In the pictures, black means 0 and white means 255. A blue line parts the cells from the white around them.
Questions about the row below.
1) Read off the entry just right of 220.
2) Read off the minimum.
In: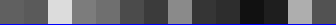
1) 124
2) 17

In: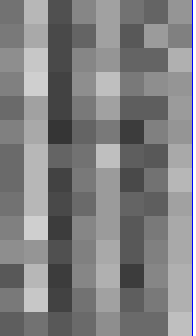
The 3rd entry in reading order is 80
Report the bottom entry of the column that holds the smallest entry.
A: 88
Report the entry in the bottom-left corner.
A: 94
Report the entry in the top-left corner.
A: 114
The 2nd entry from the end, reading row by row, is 106
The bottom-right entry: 191
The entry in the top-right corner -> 149
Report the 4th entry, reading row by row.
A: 134
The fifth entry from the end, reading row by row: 106
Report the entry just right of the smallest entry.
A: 100
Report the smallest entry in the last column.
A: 128
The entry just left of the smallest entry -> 169
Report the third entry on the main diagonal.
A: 73
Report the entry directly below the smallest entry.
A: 100
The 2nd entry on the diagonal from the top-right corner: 155
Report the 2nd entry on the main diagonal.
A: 169
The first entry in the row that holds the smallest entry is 128
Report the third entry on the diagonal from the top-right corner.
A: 100
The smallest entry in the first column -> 88
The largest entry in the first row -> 183
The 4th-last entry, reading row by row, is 142
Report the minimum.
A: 53

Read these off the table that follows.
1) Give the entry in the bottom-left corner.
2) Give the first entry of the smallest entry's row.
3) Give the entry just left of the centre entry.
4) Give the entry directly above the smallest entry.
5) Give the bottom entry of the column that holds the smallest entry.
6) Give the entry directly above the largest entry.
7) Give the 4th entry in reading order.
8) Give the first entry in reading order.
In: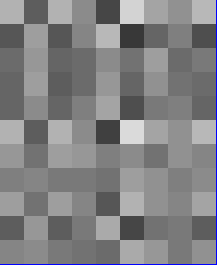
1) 133
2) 86
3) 139
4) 211
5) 170
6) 78
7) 139
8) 178

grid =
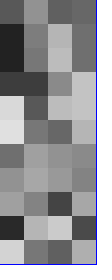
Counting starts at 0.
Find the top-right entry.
103
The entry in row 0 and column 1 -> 146
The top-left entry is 88
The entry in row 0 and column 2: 96
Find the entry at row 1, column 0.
34
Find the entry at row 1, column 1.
125
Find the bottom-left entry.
211
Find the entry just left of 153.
167
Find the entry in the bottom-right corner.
175
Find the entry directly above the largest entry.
217
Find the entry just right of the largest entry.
119
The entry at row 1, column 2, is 181

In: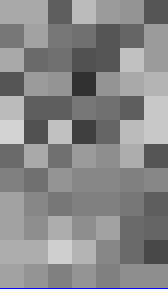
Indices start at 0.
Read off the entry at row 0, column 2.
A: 94
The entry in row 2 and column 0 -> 168
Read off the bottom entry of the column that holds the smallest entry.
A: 147
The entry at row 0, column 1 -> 168
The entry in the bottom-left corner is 161
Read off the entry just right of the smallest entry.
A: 147
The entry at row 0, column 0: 168
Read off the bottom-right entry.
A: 141
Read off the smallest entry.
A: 51
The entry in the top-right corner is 87
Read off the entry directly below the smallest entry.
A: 121
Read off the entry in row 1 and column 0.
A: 121
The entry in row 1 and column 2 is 121

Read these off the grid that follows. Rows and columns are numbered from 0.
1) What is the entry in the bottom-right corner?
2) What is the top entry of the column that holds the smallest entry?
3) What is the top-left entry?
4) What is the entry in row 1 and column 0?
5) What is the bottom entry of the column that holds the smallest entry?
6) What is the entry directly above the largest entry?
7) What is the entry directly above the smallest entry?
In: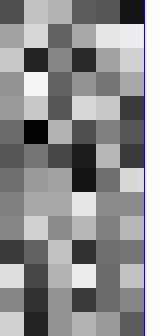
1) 92
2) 193
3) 78
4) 161
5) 34
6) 34
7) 200

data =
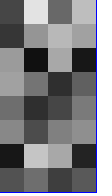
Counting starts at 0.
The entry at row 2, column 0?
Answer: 155
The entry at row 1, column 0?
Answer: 54
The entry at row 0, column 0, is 70
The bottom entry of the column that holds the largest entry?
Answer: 110
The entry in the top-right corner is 190
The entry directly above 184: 104
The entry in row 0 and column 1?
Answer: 227
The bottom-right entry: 89
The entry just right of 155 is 16

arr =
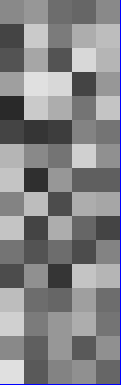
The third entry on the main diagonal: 83
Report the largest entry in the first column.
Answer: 224
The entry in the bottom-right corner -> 102
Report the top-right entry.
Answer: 137
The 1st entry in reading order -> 137
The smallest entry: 41
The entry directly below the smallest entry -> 68
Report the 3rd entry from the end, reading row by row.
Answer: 131
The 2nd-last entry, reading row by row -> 144
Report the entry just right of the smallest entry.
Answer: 202
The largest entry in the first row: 151
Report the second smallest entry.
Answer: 47
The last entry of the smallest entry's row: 196
